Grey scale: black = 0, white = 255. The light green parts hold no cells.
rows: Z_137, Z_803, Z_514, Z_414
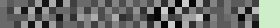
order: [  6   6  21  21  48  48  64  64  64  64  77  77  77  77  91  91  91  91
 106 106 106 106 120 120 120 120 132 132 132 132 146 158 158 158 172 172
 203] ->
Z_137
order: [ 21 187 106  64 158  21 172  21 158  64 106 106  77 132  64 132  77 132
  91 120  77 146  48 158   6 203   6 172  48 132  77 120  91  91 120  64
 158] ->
Z_803
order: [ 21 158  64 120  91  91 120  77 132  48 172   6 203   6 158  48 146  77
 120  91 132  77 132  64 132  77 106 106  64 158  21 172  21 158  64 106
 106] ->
Z_414
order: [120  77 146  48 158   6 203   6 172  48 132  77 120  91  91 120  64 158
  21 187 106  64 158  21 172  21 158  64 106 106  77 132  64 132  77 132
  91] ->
Z_803
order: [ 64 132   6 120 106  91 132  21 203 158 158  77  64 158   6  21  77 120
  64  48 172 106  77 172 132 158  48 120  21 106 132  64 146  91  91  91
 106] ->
Z_514
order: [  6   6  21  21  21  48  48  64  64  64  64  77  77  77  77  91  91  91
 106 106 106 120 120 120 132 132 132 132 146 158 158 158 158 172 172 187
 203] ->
Z_803
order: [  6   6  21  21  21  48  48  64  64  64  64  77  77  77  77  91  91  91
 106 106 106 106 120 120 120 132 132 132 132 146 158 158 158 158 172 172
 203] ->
Z_414

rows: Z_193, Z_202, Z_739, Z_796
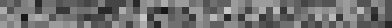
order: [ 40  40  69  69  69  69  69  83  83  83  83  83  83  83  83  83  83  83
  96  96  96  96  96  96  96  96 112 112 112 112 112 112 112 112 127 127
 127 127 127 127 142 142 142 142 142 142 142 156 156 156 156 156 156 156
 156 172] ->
Z_193
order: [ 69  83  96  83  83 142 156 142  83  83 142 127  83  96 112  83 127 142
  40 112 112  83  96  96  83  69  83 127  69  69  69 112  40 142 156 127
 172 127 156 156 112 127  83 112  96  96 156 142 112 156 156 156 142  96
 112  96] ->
Z_193
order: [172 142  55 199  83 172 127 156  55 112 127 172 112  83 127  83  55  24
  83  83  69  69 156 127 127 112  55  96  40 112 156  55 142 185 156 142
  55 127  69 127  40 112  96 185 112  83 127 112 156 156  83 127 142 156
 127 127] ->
Z_202
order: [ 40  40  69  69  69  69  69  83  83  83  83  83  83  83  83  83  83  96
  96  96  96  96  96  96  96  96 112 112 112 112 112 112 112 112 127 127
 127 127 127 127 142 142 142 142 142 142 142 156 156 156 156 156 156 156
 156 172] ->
Z_796

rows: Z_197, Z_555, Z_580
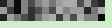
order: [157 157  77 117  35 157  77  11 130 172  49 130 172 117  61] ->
Z_580
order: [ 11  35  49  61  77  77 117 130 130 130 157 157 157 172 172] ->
Z_555
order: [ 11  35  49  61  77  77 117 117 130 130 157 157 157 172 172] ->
Z_580
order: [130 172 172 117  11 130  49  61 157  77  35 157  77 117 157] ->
Z_580

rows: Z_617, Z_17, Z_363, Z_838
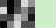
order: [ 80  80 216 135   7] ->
Z_838
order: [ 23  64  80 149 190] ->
Z_363
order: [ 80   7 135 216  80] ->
Z_838
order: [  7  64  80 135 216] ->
Z_17
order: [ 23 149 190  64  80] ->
Z_363
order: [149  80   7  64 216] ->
Z_617
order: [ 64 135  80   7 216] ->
Z_17

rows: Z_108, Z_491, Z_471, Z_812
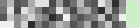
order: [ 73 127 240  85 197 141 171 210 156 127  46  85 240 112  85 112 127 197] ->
Z_471
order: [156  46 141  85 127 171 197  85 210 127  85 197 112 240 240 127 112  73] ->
Z_471
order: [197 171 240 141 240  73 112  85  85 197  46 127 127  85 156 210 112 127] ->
Z_471
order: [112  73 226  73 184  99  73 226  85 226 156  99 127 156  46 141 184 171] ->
Z_491
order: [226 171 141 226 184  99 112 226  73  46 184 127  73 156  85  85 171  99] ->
Z_108
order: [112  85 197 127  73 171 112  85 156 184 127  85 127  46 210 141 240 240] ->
Z_812
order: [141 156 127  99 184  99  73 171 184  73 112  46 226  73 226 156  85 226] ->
Z_491

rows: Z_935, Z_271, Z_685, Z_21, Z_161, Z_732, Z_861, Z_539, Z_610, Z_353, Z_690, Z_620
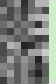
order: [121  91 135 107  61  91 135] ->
Z_353
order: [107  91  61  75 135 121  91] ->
Z_732
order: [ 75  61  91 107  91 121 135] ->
Z_732
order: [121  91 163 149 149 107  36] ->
Z_610
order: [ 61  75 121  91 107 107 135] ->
Z_620

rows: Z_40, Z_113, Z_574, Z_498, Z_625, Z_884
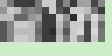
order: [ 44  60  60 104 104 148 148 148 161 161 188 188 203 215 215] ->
Z_574
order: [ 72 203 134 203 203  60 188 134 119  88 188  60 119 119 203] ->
Z_884

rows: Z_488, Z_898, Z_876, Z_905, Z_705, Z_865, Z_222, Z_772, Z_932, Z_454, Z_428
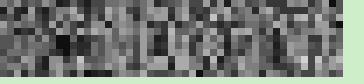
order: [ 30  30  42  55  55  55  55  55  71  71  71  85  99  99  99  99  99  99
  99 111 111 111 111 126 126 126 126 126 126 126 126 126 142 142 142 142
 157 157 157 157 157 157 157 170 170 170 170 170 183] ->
Z_454
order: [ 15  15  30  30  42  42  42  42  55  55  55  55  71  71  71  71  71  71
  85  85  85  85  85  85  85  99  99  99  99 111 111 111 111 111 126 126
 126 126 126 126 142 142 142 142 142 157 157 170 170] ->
Z_428
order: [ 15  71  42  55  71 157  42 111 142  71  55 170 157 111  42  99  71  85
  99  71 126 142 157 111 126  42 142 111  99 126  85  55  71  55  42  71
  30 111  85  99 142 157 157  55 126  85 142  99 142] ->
Z_772
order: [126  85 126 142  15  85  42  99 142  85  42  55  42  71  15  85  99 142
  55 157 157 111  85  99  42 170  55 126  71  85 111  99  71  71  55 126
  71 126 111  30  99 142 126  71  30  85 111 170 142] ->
Z_865
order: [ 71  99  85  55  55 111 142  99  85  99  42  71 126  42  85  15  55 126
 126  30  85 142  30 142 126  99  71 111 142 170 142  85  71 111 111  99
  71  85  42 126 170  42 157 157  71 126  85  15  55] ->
Z_865

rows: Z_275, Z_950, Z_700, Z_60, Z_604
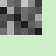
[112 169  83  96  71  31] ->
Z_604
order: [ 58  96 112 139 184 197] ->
Z_275
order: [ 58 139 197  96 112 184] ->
Z_275
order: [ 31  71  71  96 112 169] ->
Z_60
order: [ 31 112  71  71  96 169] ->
Z_60

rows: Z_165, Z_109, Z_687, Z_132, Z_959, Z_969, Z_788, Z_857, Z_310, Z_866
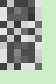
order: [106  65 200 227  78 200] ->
Z_959
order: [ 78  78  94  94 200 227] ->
Z_788
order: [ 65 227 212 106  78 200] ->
Z_969

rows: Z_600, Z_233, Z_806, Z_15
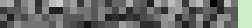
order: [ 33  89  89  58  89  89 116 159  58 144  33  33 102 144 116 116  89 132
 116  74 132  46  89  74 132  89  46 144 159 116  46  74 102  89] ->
Z_233
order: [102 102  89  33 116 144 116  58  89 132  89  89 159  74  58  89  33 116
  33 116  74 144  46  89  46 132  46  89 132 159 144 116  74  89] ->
Z_233
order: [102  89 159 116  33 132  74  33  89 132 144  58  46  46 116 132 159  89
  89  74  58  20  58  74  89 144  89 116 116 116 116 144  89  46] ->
Z_15
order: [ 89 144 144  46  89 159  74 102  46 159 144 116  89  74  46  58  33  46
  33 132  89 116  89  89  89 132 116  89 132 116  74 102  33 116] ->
Z_806
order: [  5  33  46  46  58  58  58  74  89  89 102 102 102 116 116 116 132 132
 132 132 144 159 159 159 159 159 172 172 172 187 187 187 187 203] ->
Z_600
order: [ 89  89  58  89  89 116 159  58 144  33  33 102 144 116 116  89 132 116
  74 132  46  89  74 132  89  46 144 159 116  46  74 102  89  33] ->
Z_233

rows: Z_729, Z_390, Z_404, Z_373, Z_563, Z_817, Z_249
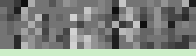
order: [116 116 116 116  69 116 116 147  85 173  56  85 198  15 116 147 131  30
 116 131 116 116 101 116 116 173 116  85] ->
Z_373
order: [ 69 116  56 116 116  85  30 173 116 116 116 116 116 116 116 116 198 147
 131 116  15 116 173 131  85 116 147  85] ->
Z_390
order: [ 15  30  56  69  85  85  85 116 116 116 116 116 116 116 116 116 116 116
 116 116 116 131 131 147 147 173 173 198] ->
Z_390
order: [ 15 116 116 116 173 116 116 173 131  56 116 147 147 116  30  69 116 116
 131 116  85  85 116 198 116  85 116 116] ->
Z_390
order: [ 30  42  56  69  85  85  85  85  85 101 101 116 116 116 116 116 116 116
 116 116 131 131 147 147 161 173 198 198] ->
Z_817

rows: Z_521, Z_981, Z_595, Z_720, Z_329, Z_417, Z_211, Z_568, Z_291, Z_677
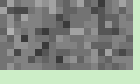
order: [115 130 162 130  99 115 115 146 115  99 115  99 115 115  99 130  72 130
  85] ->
Z_595
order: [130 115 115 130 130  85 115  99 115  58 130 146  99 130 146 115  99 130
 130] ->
Z_291
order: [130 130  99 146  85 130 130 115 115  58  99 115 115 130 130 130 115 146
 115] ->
Z_720
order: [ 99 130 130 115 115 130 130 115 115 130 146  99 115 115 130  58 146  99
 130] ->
Z_417
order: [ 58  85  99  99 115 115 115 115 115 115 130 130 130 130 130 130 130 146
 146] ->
Z_720

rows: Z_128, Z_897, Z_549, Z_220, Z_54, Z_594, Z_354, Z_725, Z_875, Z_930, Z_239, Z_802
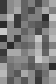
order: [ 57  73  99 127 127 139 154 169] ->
Z_128
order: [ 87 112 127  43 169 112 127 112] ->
Z_930
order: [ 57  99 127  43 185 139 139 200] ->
Z_594
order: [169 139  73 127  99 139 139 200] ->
Z_54

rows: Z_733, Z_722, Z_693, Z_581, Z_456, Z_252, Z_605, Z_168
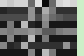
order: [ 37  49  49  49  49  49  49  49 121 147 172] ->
Z_722
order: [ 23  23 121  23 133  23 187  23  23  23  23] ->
Z_168
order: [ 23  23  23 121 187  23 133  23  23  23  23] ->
Z_168

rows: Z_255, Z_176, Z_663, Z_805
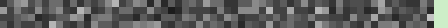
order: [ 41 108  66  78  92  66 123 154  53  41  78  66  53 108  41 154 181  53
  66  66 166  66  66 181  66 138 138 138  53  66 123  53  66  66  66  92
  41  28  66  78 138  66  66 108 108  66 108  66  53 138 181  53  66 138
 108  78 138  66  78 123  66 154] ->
Z_176
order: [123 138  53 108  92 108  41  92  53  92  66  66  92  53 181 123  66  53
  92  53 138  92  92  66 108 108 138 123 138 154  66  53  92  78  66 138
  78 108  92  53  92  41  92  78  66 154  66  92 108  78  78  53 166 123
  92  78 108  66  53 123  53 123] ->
Z_805
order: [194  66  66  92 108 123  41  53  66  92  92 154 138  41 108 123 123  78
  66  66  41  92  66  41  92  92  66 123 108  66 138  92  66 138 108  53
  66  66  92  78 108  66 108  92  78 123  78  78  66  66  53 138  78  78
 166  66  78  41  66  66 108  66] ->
Z_663

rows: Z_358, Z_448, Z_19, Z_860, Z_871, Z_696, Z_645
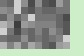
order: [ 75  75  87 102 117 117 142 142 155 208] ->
Z_358
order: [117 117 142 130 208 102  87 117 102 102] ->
Z_448
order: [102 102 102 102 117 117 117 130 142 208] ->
Z_696
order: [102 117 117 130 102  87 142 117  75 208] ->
Z_871
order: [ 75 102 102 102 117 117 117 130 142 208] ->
Z_19
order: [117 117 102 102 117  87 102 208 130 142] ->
Z_448

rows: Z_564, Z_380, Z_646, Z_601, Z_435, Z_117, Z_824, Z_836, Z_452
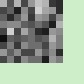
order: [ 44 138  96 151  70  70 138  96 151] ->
Z_836
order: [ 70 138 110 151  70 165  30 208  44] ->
Z_435

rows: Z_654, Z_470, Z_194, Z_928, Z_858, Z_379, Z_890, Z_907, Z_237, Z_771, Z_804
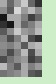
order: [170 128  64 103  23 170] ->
Z_194
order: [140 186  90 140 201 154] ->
Z_858
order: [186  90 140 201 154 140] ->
Z_858
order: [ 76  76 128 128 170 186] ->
Z_907
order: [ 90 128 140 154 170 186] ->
Z_890

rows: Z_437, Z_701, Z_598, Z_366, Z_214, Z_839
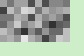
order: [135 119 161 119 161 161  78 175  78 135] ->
Z_437
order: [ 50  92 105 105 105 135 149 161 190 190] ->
Z_214
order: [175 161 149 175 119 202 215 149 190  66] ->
Z_701
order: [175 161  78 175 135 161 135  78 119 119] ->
Z_598

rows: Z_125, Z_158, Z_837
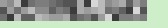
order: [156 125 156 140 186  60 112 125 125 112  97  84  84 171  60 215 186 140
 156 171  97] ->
Z_125
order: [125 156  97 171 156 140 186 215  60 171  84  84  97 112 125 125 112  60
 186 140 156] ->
Z_125
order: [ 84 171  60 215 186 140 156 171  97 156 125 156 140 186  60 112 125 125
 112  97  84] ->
Z_125
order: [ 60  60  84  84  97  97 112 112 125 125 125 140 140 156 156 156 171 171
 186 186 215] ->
Z_125
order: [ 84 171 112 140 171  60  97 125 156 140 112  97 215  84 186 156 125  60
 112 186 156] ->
Z_158

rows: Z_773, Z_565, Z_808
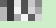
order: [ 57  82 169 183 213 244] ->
Z_565
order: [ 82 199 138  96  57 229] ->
Z_773

